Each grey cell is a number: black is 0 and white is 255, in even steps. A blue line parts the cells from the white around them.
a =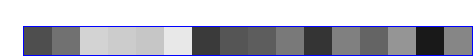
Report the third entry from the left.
211
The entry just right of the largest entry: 58
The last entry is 134
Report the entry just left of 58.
232
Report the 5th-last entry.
128
